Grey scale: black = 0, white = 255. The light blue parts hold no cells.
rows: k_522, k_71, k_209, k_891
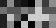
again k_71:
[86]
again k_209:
[205]
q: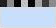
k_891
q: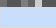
k_71
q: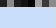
k_522

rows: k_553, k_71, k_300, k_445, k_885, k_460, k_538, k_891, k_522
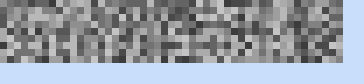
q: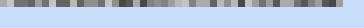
k_460
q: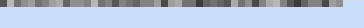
k_445
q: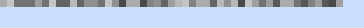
k_891

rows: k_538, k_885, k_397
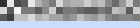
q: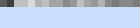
k_397
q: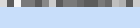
k_885
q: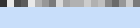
k_538

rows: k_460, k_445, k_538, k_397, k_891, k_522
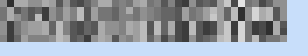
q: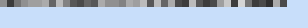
k_891

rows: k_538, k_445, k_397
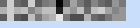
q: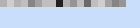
k_445
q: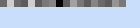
k_538

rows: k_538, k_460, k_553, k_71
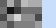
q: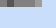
k_71
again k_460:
[113]
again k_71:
[128]
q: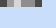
k_553

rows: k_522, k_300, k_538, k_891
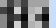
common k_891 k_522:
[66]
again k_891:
[37]
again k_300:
[66]
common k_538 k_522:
[66]
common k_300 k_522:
[66]
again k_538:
[8]

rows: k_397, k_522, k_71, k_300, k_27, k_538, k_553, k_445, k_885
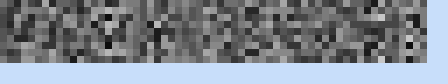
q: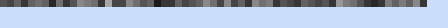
k_27
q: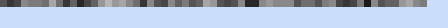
k_445
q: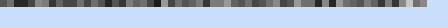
k_538
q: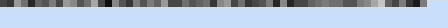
k_71
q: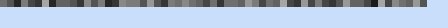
k_397
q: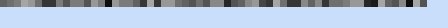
k_553

